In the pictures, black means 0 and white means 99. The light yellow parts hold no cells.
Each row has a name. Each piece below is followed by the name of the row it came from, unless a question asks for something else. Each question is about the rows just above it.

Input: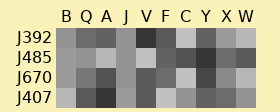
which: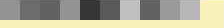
J392
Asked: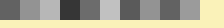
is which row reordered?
J392
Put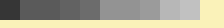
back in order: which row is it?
J407
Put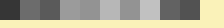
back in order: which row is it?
J485
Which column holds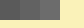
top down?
F
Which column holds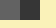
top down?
Y

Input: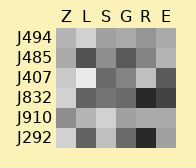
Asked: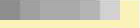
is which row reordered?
J910
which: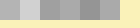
J494

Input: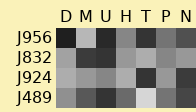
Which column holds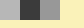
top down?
M
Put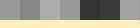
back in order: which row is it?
J832
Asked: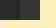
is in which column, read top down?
U
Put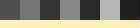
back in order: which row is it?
J956
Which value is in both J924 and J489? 20

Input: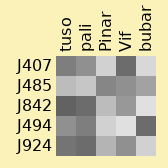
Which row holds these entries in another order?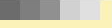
J494
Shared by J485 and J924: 56
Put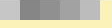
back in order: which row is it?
J485
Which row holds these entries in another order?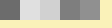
J494
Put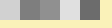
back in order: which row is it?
J494
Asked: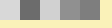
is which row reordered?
J407
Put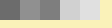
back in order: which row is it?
J494

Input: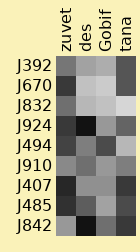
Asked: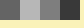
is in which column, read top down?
tana
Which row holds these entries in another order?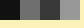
J842
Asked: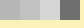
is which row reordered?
J832
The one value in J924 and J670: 22
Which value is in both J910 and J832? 43

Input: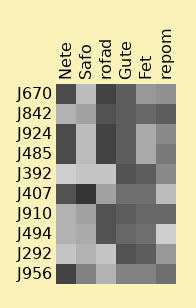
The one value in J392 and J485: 36
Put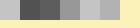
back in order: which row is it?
J292
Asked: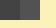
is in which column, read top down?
rofad
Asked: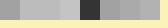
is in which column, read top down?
Safo
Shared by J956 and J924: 26

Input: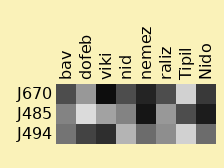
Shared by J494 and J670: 81
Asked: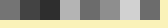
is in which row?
J494

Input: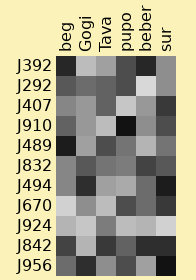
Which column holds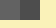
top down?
pupo
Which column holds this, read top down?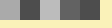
pupo
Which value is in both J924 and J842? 70
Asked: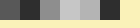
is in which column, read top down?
Gogi
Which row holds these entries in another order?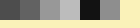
J910
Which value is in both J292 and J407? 38
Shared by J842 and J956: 18

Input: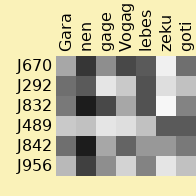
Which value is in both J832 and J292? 32
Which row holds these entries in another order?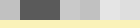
J489
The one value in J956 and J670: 55
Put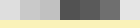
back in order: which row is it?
J292
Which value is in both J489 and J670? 35

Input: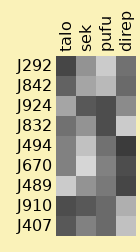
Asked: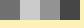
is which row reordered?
J292
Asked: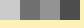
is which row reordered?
J832
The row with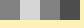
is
J670
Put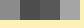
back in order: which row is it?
J924

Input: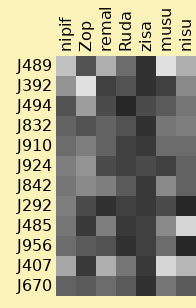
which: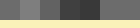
J910
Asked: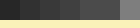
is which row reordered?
J292
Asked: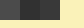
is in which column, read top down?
zisa
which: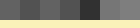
J832

